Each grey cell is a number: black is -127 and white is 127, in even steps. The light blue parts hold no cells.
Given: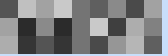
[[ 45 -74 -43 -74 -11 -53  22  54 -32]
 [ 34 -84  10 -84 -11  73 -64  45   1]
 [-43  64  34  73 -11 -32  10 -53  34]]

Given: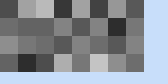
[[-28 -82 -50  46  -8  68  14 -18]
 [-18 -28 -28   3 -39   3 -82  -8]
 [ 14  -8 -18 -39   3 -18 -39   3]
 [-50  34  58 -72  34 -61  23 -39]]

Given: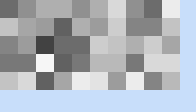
[[  4  28 -61 -19 -19  77  67  47  77  38]
 [ 67  89 -30  38 108  99  28 108   4  57]
 [ 67  38  28 -30  47  28  77   4   4  67]
 [-19  16  47  47  16  47  89  16 -19 108]
 [ -7  -7 118 -30  -7  57  57  -7  89  89]]

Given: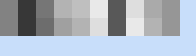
[[  2 -72 -18  32  51  94 -39 105  51  22]
 [  2 -72  -9  51  63 105 -39  94  42  22]]

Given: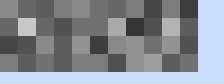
[[  9 -24 -34  -3   9 -14 -24  -3 -56  -3 -65]
 [-24  71 -24 -46 -14 -14  41 -75 -46  51 -34]
 [ -3 -34 -14 -34  -3  -3 -46  18  30 -34 -14]
 [-56 -46   9 -34  18 -65   9  18 -14  18 -46]]

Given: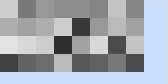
[[-61 -29 -18  57 -40 -29  -6 -52]
 [ 77  -6  24  14  14   5  66   5]
 [ 46  34  46  77 -70  24  57  34]
 [ 98  88  77 -80  34  88 -52  66]]

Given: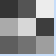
[[ 42  87 -66]
 [-33 -13  30]
 [-75 -43 108]]
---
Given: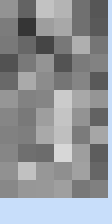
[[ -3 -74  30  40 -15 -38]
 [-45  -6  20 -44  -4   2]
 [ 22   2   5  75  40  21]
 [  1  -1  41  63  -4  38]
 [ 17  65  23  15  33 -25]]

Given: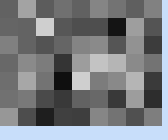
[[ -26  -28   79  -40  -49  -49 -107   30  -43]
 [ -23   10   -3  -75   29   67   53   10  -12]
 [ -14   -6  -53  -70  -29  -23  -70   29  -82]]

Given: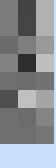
[[ -4 -59  49]
 [  2 -82  62]
 [-48  64  37]
 [-16 -17 -10]]

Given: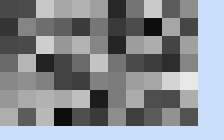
[[ -74    4  -17  -32  -68   -9  -70  -51 -114   38  -57]
 [ -22   53  -93  -59  -20   68  -12  -53  -67  -82    4]
 [  23   42   50   41   63  -99   -4   44  -49  -52   45]]

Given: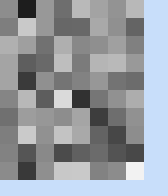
[[ -1  73  24 -24 -23  41  16 -27]
 [ 36 -33 -22  62  -4  53  57  25]
 [  5  56 -34  90 -78  -9  17  45]
 [ -1  74  17  67  41 -28 -56  13]
 [ 11 -70  15  72  73   2  12 114]]

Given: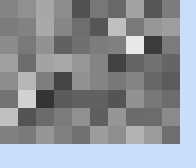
[[ -3   2  41   6 -17 -41  63  -6  23  30]
 [ 32 -18  35  40  23   4 -61 -26 -14 -26]
 [-12  81 -75 -37 -30 -30 -43  18  -7 -19]
 [  1  -5  22   1 -14  28  14  51  27 -17]]
